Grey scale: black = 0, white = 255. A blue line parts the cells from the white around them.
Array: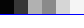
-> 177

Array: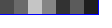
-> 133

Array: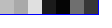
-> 27

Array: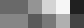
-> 90

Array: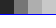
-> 39

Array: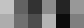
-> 77
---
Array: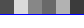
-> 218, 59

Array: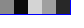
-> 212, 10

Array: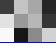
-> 249, 23

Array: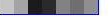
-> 197, 27

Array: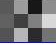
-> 216, 23

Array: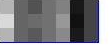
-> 217, 17

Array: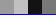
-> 192, 19

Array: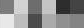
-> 232, 45
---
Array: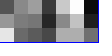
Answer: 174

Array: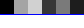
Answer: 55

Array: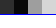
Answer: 8

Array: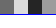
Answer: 219

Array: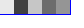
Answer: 198

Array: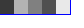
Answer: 128

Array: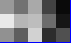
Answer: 210

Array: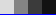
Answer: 132

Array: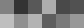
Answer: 94

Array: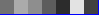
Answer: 44
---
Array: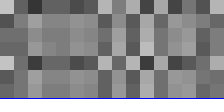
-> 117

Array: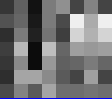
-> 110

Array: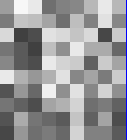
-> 90

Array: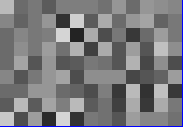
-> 113

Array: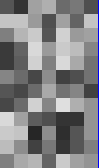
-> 148

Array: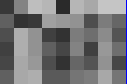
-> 117

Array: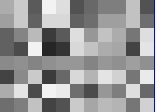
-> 209
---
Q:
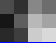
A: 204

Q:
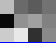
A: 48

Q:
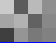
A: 121

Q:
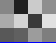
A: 156

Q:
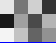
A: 100

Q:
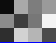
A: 181
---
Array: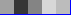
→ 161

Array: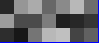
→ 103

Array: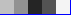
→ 146

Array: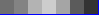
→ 131

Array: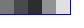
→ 119

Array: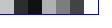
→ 125
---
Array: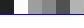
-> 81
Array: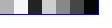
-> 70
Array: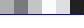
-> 223
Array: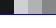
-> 178
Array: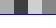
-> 207
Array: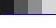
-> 142
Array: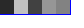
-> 150
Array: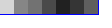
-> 53
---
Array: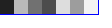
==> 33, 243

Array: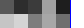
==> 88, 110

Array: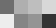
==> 110, 52

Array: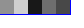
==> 145, 72

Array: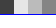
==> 64, 133

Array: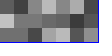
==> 93, 143

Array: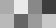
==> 171, 200

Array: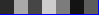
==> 42, 92

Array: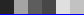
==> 37, 194

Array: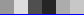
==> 152, 199
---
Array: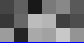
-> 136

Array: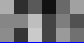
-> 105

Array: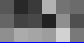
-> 115

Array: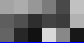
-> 73

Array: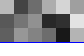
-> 213

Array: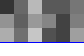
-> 89
